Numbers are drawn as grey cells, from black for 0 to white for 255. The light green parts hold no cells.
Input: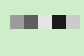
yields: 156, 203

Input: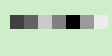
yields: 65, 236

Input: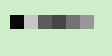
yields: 8, 151

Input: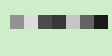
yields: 146, 26

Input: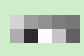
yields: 211, 97

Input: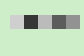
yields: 207, 146

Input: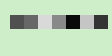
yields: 80, 52

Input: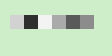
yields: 210, 140

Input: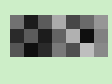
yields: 113, 137

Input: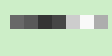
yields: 104, 173
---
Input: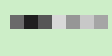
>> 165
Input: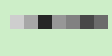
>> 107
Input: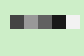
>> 242
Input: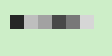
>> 214
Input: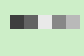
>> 185
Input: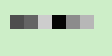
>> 183
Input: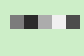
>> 76
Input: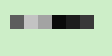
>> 56
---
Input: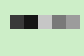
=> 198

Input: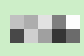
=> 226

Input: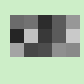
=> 44

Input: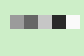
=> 198

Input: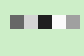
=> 31

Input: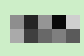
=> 149

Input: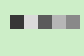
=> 91

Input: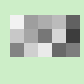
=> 173
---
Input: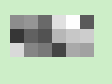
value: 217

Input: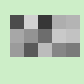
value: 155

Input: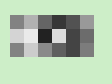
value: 130

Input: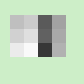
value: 235

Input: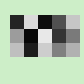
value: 191

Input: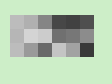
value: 188

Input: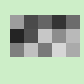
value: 127
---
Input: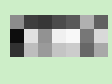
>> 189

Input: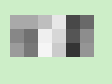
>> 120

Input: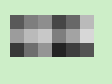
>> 110

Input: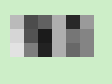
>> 126

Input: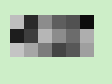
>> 166

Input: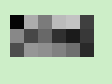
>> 150
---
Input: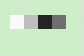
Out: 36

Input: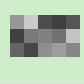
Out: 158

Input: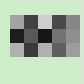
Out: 95

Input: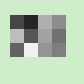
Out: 149

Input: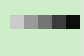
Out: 60

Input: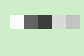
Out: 218

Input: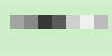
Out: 240

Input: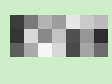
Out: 164

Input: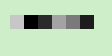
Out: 122
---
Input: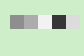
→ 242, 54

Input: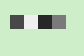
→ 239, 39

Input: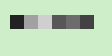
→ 207, 34

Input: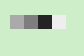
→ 238, 36

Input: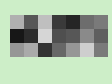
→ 214, 23

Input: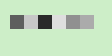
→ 222, 42

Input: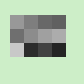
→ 200, 36

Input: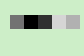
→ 213, 0

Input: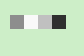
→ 249, 47
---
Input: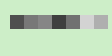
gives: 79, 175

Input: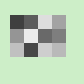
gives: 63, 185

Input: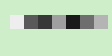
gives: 238, 180

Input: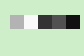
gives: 179, 17

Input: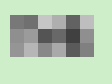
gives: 120, 128

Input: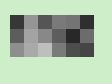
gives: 55, 69

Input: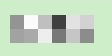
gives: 148, 140

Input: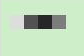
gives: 221, 124

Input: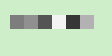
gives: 125, 178

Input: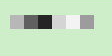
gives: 183, 156
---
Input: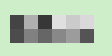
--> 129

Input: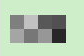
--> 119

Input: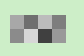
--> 215

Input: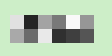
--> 107

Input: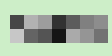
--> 100

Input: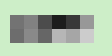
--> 137
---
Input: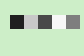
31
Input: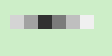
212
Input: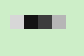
215
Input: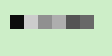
12
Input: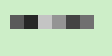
90
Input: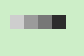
206
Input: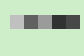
192
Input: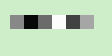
136
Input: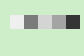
239
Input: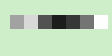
162
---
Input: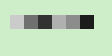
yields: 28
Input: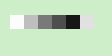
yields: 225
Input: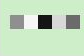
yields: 107
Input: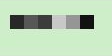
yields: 18
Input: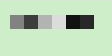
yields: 40
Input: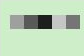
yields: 117
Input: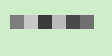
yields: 111
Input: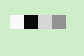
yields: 146
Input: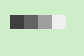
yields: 239
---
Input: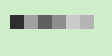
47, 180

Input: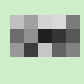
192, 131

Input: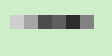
207, 130

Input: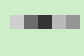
207, 150

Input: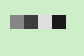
133, 25

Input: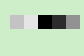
195, 146

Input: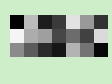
2, 8
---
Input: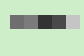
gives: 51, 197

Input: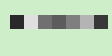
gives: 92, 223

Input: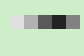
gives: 89, 224

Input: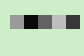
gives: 98, 189

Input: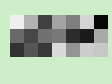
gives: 120, 239

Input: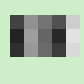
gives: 101, 226

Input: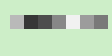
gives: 135, 241

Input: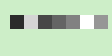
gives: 100, 255
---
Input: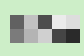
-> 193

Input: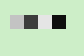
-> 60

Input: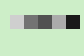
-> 115

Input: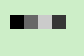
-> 103

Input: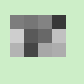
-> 118

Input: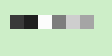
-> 31
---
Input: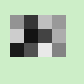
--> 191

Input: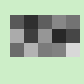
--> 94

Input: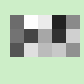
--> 235

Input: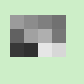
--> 127

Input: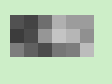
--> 110

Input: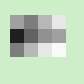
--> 183

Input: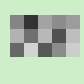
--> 163
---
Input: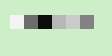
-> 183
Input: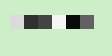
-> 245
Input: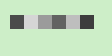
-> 98
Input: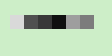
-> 16
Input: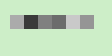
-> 108
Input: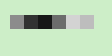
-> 108
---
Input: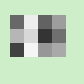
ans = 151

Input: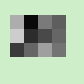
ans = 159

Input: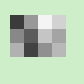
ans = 144

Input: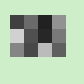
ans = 187

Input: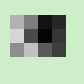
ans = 90

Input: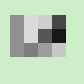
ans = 156
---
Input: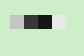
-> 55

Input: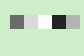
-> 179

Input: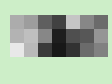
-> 191

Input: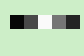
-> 72

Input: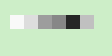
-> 192

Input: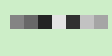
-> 165

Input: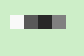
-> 89

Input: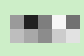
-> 204
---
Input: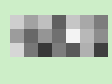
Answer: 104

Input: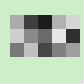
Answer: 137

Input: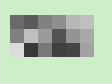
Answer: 191

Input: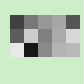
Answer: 204

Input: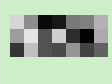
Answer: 228

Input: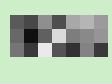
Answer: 15

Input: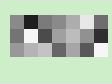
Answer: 246
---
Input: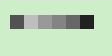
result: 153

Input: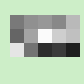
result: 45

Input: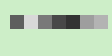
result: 121

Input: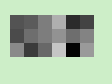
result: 104

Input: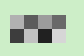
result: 33

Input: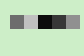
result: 12

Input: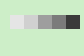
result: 158

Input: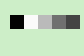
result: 186
